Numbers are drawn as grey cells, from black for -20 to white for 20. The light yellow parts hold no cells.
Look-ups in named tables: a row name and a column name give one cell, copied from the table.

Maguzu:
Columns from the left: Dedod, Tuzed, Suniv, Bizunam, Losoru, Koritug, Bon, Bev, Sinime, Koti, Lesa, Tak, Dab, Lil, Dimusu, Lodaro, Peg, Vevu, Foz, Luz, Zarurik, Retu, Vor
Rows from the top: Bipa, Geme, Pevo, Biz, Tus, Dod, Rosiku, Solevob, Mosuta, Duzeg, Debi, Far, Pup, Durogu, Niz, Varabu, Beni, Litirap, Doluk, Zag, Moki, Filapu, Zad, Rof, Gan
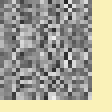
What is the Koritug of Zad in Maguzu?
2
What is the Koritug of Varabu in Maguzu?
-1
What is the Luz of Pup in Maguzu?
6
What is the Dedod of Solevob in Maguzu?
5
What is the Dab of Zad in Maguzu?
-5
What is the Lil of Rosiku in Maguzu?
9
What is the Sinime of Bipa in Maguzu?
2
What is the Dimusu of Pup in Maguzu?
-3

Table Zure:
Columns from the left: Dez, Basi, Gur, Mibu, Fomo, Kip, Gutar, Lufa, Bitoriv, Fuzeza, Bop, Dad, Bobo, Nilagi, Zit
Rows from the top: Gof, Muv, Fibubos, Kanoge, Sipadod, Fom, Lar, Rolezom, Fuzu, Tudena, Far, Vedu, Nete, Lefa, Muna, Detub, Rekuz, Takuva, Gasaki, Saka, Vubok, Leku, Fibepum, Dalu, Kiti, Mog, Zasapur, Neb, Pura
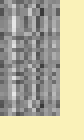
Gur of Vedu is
6
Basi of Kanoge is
2
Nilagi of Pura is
-2
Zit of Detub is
2
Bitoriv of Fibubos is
0
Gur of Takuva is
6
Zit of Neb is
5
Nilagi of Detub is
2
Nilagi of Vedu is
10
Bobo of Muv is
0
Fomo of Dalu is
4

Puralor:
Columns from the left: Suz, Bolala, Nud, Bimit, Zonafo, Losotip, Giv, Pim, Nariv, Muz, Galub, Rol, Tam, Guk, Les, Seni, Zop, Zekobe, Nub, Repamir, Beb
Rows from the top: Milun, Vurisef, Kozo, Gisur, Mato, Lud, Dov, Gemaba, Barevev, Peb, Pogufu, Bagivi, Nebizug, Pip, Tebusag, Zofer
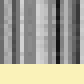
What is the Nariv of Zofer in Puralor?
1
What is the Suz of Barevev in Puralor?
-3
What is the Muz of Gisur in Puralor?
13
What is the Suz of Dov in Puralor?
-2
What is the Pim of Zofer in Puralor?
1
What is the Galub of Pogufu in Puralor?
11
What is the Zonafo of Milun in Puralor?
-1
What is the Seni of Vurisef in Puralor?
2
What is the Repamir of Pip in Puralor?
-11
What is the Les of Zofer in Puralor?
-16
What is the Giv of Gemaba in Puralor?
1

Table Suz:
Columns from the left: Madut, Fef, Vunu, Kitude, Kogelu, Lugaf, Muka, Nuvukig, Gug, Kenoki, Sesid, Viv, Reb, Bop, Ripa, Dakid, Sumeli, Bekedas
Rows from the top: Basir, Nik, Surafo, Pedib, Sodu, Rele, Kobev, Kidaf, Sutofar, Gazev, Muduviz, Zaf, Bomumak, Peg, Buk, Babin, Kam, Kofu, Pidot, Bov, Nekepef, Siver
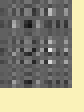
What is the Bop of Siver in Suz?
-5
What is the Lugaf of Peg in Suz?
-5
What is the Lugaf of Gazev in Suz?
-6
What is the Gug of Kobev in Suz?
-7
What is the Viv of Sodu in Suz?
-5
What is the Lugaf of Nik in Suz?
-4
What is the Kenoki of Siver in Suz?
-2
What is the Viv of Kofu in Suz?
-5
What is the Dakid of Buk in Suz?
-5
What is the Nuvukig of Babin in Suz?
-1
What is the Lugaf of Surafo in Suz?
-10
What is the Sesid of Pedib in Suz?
2
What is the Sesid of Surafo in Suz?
2
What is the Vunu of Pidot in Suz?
-6
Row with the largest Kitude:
Kobev

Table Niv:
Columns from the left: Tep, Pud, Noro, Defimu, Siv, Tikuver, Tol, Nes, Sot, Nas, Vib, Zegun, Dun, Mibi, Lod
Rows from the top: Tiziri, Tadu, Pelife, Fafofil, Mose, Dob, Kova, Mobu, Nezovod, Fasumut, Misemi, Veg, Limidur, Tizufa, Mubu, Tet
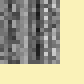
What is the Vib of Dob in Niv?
-6
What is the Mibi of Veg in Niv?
-2
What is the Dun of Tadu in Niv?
-2
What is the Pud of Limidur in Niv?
0
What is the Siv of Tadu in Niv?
-4
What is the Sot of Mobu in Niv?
2
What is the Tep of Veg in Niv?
-5
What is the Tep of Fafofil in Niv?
-7
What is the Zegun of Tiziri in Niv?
9
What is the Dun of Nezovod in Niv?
-2
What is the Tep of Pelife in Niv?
2
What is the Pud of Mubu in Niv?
-3
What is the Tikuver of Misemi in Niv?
1
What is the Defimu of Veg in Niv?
6
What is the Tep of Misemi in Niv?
1
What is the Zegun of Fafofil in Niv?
0

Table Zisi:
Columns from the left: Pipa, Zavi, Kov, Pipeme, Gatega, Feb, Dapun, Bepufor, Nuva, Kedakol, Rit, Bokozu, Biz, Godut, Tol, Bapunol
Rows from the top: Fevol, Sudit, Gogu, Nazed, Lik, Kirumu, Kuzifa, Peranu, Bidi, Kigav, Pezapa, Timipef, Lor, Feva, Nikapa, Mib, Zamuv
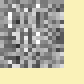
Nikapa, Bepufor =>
5
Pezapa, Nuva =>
8
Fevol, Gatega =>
-4
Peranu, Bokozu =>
10
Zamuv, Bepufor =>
10
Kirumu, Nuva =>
6
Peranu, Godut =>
3
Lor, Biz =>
-4
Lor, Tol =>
-9

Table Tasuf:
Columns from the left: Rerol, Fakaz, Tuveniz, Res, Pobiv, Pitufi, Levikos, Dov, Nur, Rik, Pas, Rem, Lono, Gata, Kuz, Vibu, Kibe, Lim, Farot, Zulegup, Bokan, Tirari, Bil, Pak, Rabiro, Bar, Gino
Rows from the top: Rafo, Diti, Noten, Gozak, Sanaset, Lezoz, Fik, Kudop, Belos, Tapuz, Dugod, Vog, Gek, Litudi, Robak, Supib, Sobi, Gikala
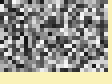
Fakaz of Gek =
-12
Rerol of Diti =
17
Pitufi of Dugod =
13
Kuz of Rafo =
15
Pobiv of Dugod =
14
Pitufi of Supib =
12
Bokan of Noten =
0
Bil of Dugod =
11
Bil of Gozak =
11
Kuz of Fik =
-12
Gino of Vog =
-13
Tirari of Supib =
-10
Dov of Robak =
-11
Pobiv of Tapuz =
-14
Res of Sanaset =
-9
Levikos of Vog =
-15

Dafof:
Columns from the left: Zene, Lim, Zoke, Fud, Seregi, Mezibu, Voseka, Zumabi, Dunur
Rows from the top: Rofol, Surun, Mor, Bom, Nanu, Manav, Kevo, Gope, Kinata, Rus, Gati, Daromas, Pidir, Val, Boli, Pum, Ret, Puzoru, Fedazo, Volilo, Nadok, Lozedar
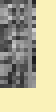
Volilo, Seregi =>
-7
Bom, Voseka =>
2
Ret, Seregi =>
-4
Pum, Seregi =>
-2
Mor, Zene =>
5
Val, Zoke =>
4
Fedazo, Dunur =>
5
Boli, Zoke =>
-7
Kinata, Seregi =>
-1
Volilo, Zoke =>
-12
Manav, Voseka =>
-1
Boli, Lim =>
-1
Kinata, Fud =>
9
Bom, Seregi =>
2
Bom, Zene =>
5
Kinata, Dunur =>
6
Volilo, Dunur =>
1

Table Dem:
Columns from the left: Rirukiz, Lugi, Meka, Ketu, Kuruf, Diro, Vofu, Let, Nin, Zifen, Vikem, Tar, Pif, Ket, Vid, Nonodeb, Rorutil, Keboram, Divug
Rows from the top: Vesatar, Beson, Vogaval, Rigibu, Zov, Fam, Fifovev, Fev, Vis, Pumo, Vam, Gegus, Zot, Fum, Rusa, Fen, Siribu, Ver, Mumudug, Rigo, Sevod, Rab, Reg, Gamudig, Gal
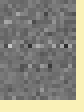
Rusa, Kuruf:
-3
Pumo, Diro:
-4
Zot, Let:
-1
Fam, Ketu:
-2
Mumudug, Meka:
0
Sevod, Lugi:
0
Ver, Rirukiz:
-3
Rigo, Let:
-3
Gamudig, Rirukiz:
-1
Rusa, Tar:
-3
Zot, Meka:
-3

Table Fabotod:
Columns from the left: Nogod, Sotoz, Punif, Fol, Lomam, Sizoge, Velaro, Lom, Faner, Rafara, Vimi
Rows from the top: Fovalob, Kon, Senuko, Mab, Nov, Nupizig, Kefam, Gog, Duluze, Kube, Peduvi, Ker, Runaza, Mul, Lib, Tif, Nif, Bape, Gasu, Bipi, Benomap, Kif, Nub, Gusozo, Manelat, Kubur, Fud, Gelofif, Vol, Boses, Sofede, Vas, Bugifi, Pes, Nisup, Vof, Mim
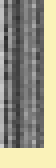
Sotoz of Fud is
-5
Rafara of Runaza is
-3
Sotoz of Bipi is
-11
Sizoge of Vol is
-4
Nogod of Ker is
6
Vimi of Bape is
-5
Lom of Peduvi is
-2
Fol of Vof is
-8
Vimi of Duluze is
-5
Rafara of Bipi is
-4
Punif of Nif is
4
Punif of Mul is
3
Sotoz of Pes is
-8

